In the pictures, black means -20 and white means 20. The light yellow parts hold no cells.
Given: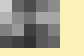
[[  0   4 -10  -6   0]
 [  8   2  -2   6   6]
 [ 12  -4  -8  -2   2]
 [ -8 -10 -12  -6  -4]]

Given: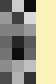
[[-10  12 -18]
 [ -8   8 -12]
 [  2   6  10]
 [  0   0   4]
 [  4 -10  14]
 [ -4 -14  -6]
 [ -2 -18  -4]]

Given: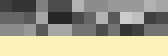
[[  2   2   4  -6   6   6  -2  -2  -8  -2 -12 -10  -2  -2]
 [ -4  -4  -6   6 -14 -14  -8  -4   8  -6  12  10 -10  -8]
 [-10 -12 -12   0  -8  -8   8   2   2   4   4   4   8   6]]

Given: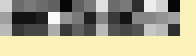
[[ 13  -3  -1  -3  -5 -19  -5  -1  15  -3  -1 -13  17  13 -19]
 [  9 -11  -9  -9   7 -11  -5  -9   9  -7  -9  -7  11   9 -13]
 [  5 -17 -17 -15  19   3  -1 -15   1 -11 -17   1   1   3   5]]

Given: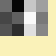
[[ -9  -5  19  -1]
 [ -7 -13  15   1]
 [ -3 -19  11   5]]

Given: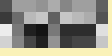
[[ -7   5   5   3   7   1   5   5  -5]
 [ 13   1  -9 -15   3 -11  -9  -9  11]
 [ 17  -1 -15 -17  -1 -13 -13 -13  15]
 [-11  -3   9  11  -5  11   9   7  -7]]
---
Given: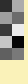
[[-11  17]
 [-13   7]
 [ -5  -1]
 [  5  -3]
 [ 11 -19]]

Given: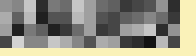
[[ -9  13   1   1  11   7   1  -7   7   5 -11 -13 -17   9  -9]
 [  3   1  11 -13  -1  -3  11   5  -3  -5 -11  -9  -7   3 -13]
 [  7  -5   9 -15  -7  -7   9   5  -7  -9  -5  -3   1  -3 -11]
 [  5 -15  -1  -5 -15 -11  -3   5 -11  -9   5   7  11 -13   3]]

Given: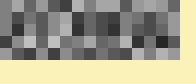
[[  0   6  -4   4  -6 -10   8   0   6   6  -6   4   6   4  -4]
 [-10   2  10  -4  10  -2   0   6  -4  -2   8 -12  -2 -14  -6]
 [  4  -6 -10   2 -10   2  -4  -8  -2  -6  -8   8   0   8   4]
 [  0  -8  -2  -6   2   6 -10  -4  -8 -10   0  -2  -8  -2   4]
 [  0 -12   2  -6   2   8 -12  -4  -8 -12   0  -6  -8  -4   4]]

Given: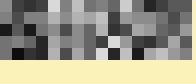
[[ -2   0  -4 -14   6   0   2  -4 -10  14   4 -10 -12  -6   6  -6]
 [-16  -6 -16  -2   2  -8   2  -4   8 -12  -8   6   4  -4  -6   4]
 [  0  -8   0   0   8   2   8   6  10 -10   4   2   2  -2  -8  -2]
 [  2 -10 -12 -10  14   0  10  -2   0  -4  12  -2 -14 -10  -6  -6]
 [ -2 -18 -12 -14   8  -8   6  -4  14 -14  10 -16   6  10   4   0]]

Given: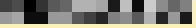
[[  4   6 -18 -18   4   4  -6 -10 -14   0   2  -6   8 -14   4 -16]
 [-10  -8 -20 -12  -6  -4   8   8   6 -16  10 -18  12   2  -4   0]]

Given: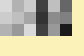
[[ 12  10   6 -12   2   0]
 [ 14   8  12 -10  10  -4]
 [  8   4  14 -10   4 -16]]

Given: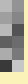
[[-11  11]
 [  9   3]
 [  5   1]
 [  7  -1]
 [ -5  -3]
 [  9  -7]]

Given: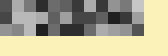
[[ -9   9   9   7  -5   5  -9  -9  -5 -15 -11   5]
 [ -7   7  -1 -13  -3  -5 -11   7 -11   3  -1  11]
 [  3   1   9 -15  -3 -13 -13  -3   7   5   3  -7]]

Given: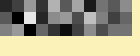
[[  0   4 -20  -4 -12 -18 -10   2  -8  -2  -2]
 [-14 -10   4 -12   8  -6   6 -16  -2  -6   2]
 [ -6 -20  16 -14   2   4  -8  10   0 -10  -4]]
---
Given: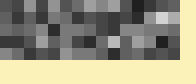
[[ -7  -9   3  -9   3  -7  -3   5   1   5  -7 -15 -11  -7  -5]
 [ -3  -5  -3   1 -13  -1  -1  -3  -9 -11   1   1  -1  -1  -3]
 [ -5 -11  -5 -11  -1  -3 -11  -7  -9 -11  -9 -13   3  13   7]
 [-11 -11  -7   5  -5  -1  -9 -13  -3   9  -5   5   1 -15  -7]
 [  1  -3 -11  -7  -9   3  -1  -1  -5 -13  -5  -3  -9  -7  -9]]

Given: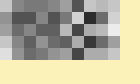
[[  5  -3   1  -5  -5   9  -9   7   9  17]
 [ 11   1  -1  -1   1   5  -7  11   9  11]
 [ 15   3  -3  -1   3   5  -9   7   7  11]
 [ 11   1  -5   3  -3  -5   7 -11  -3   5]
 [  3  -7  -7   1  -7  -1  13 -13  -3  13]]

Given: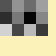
[[ 13  -9   9 -11]
 [ -7   3  -3   5]
 [-13  -1 -19   1]]

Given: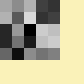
[[  8  -6  14 -12 -10]
 [  6   2   8 -10 -12]
 [ -4 -18   2  -2   0]
 [-14  -2 -16  10  12]
 [-14   4 -20  12  10]]

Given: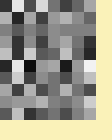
[[ 10 -12  12  -6  -4  10  -4 -14]
 [  6 -10   8  -8  -2   8  -2  -8]
 [  8 -14   6 -10   4   8   2  -4]
 [  2   4   4   8   0  -2   2  12]
 [  4 -12   2 -10   2   6  -2 -12]
 [  0  -6   0  -4   2   0   0   0]
 [-12  16  -8  14  -2 -10  -4   6]
 [ -6  12 -10   2  -2  -8   2  10]
 [ -6  10 -12  -6  -2  -8   0   6]
 [-14  16 -18   4   6 -16   4  18]]

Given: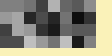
[[ -8  -8  10   4  -2  10 -16   0]
 [-10   6   4 -12 -16  -4  -6  -6]
 [  0   0  -2 -10   8  -4  -6   2]
 [  4   6 -14  -8 -14  -2 -18 -12]]

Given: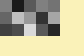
[[-10  -8  14  -6 -14]
 [ -4  10   4 -12   6]
 [  0 -16  -6   0  -2]]

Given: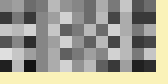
[[ 11   9  13   1  11  -5  -1   9  -3  13   7  -1   7]
 [ 15  11   5   1   7  -5  -1   5   1  13   9  -1  11]
 [  3   5  -3  -1   9   3   1  -3   7  -1  11  -7  -3]
 [-11  -1 -11   1   5  13   3  -3   9  -9   7 -11 -11]
 [ -7   1 -13   1   5  13   3  -5   9  -9   9 -11  -9]
 [-15   9 -17   1   7  13   3   9  -5 -11   5 -15 -13]]

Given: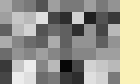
[[-11  11  17   1   9 -19  -9  13  11   9]
 [ -9  17  15  -3  -1 -11 -13  15  13  -1]
 [ -5   9  13  -7  -3  -5 -13   3  -9   9]
 [  5  11   9  15  -9 -13  13 -15  -7 -11]
 [ -3   3   1   5   1  -3   1   1   5   5]
 [  7   1  -1  -7   5  -1  -1   5  -1   3]
 [  7   1  -3  -5   7  -5   3   3  -5   3]]
